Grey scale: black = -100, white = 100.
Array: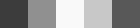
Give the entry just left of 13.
-53
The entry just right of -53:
13
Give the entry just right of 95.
57

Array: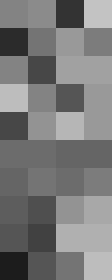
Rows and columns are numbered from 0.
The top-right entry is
53
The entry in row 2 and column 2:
26
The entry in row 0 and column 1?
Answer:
9
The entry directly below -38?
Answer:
-49
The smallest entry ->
-78
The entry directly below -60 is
20
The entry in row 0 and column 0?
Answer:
3
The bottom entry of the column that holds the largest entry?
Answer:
48
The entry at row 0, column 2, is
-60
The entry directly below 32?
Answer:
38

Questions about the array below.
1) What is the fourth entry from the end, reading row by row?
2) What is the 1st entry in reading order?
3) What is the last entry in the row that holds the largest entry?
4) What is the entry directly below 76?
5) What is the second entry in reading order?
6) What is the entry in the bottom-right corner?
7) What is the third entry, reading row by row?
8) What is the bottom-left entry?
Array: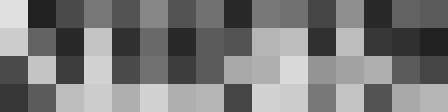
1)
54
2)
76
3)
-29
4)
60
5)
-74
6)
42
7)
-41
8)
-57
